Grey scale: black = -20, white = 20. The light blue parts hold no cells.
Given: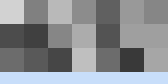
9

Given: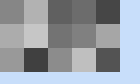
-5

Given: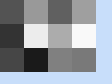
-5

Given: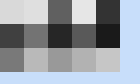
-5

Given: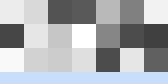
-7

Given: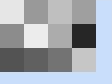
10

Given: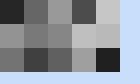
4

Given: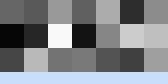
4
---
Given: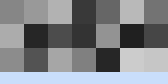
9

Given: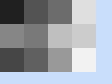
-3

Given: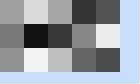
-12

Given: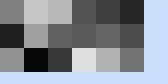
-10

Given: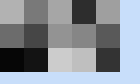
-13

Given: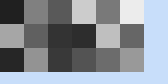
-1

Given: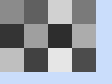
13
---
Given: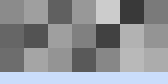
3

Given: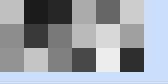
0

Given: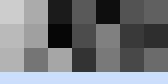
6

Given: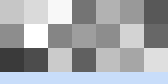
12

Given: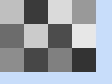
0

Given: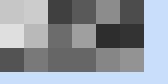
-4

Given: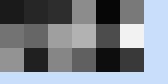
1

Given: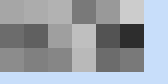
1

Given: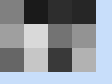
-11

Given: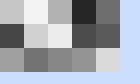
1
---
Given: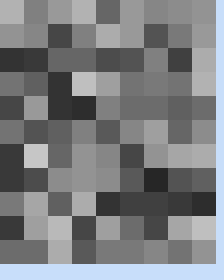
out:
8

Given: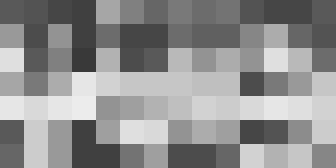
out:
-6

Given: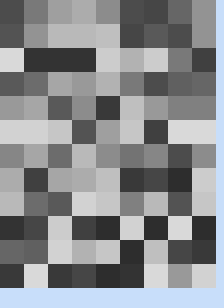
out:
-8

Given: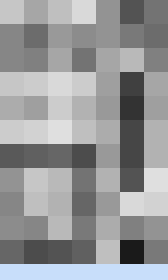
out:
11

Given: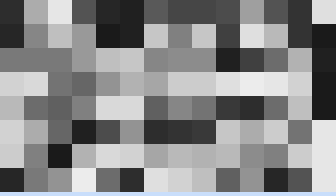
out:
-13
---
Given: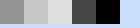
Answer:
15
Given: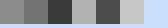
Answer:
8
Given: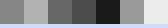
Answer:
-16
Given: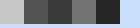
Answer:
-11
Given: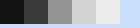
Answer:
3
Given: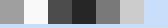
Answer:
-14
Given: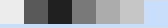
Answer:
-1
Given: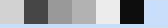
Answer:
8
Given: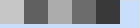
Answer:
7
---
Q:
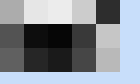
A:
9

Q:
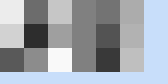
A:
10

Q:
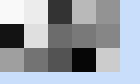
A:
12

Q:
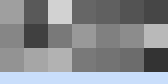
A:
-12

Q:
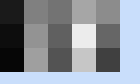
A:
-10

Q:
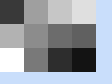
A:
-17

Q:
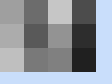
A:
-15
